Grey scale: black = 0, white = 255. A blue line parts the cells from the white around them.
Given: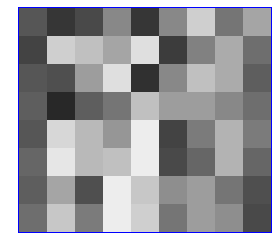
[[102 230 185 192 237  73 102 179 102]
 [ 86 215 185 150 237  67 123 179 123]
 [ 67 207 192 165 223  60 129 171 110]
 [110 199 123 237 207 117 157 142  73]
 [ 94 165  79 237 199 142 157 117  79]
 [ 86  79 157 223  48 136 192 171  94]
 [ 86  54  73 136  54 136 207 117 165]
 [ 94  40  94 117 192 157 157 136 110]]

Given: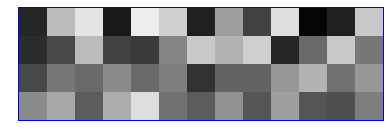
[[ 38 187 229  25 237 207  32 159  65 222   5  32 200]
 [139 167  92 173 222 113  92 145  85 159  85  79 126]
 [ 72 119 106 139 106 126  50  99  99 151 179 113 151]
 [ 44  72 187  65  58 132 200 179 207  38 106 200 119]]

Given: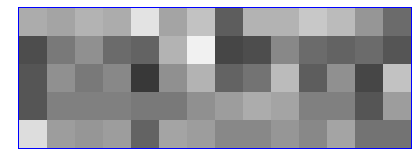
[[172 164 179 172 227 164 194  93 179 179 200 187 150 107]
 [221 157 150 157  99 164 157 136 136 150 136 164 115 115]
 [ 85 144 121 136  56 144 179  99 115 187  93 144  70 194]
 [ 85 128 128 128 121 121 144 157 172 164 128 128  85 157]
 [ 77 121 144 107  99 179 241  70  77 136 107  99 107  85]]

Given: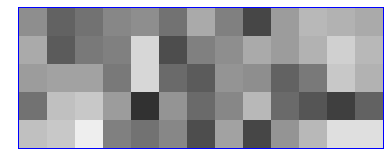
[[192 200 238 128 114 135  77 162  70 148 184 223 223]
 [114 192 200 156  49 148 106 135 184 106  85  63  98]
 [156 162 162 121 215 106  91 148 142  98 121 200 178]
 [142  98 114 135 142 114 170 128  70 156 184 178 170]
 [170  91 121 128 215  77 128 142 170 156 178 208 184]]

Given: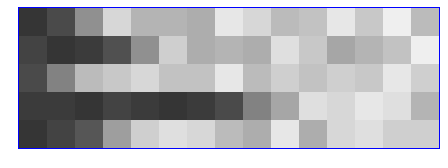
[[ 74 130 187 200 215 194 194 231 187 207 194 207 200 231 207]
 [ 53  74 144 215 180 180 173 231 215 187 194 231 200 239 187]
 [ 53  67  86 158 207 223 215 187 173 231 173 215 223 207 207]
 [ 59  59  53  67  59  53  59  74 130 166 223 215 231 223 180]
 [ 67  53  59  80 144 207 173 180 173 223 200 166 180 194 239]]

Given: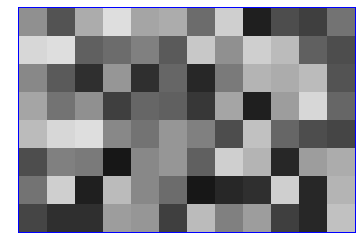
[[215 222  96 108 128  90 200 144 207 187  96  77]
 [187 215 222 136 115 150 128  77 193 102  77  69]
 [115 207  31 187 136 108  23  39  47 207  39 180]
 [ 77 128 122  23 136 150  96 207 180  39 157 172]
 [165 115 144  63 102  96  55 165  31 157 215 102]
 [136  90  47 150  47 102  39 122 180 172 187  83]
 [144  83 172 222 165 172 108 207  31  77  63 115]
 [ 69  47  47 157 150  63 187 128 157  63  39 193]]

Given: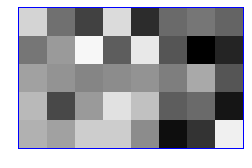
[[177 161 205 205 140  14  51 240]
 [118 154 247  93 232  85   0  36]
 [161 147 133 140 147 126 169  85]
 [212 112  65 219  44 106 118 100]
 [185  72 154 225 193  93 106  21]]
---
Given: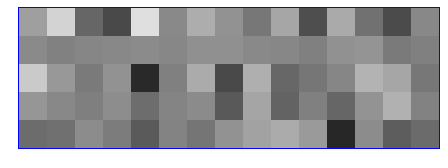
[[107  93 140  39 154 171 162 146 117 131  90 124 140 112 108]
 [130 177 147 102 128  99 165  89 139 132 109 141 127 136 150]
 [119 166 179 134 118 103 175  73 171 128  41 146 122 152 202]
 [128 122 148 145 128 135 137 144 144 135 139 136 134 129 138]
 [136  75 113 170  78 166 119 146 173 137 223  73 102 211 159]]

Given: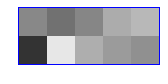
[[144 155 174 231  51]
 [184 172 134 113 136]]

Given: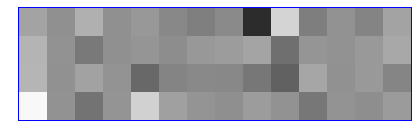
[[155 142 147 119 146 156 143 148 160 209 148 115 146 248]
 [133 153 145 166  97 119 136 137 132 104 147 162 145 181]
 [168 153 146 149 111 164 156 152 141 149 144 121 146 180]
 [163 132 146 126 212  44 138 127 136 152 144 176 144 163]]

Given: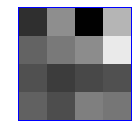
[[118 127  77  97]
 [ 80  72  60  80]
 [234 140 121  99]
 [181   1 142  47]]

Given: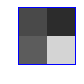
[[212  92]
 [ 44  73]]

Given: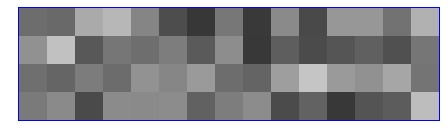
[[189  92  84  56  98  75 140 125  97 140 138 139  74 138 122]
 [116 166 145 154 197 158 100 109 154 134 146 108 124 101 111]
 [118  80  96  85  75  94  56 141  90 125 110 118  88 193 145]
 [177 114 151 151  73 138  57 119  55  77 133 183 170 105 109]]

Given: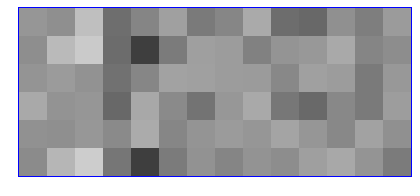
[[123 148 168 159 141 147 133 146 123  62 118 205 182 139]
 [144 162 136 150 164 150 155 148 134 171 138 151 143 145]
 [157 122 136 105 119 169 151 115 138 168 104 150 147 169]
 [152 122 156 160 136 155 156 160 162 134 113 146 155 148]
 [141 133 169 152 148 129 156 159 123  62 108 202 186 142]
 [155 126 144 104 109 170 134 122 160 133 110 191 143 150]]
